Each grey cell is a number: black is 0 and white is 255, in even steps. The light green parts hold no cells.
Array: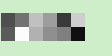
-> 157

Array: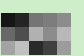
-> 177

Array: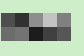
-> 142

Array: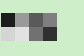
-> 154

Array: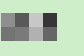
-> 89

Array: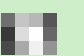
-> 220

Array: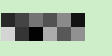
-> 82
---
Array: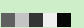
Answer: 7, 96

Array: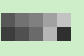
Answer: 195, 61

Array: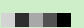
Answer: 0, 211

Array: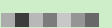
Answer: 104, 172

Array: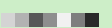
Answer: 41, 212

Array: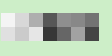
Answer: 115, 224

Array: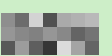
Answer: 185, 88

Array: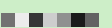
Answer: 98, 114

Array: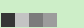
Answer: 156, 53
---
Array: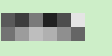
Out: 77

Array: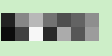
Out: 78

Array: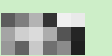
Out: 240

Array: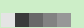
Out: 151

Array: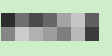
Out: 163

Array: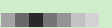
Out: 148
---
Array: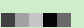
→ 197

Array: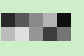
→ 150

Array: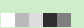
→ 221

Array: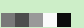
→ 153

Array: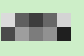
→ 124

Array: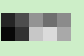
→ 199
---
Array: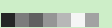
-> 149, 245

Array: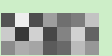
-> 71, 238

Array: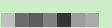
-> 129, 192

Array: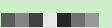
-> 231, 231

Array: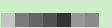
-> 81, 195

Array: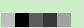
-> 92, 190

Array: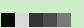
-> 53, 218

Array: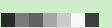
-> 167, 248

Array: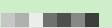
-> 113, 236
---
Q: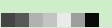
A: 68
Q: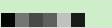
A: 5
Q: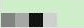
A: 131
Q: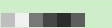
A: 190
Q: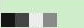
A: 22
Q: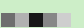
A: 110
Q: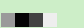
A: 154
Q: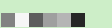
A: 130
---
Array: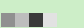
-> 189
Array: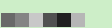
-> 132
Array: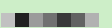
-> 32
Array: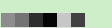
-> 115
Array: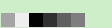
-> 238
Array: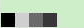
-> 207
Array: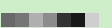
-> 118
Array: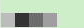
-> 51
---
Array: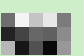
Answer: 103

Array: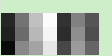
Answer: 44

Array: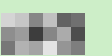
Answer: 134

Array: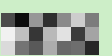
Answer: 226

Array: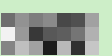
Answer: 94

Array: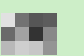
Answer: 162

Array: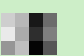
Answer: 171

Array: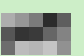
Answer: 58

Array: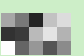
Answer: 186
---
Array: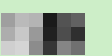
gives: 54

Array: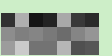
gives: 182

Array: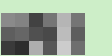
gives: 87

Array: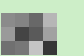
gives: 119

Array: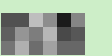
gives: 162

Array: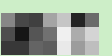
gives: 233

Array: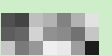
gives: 233

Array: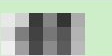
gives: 139

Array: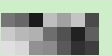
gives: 89

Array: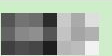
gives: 182
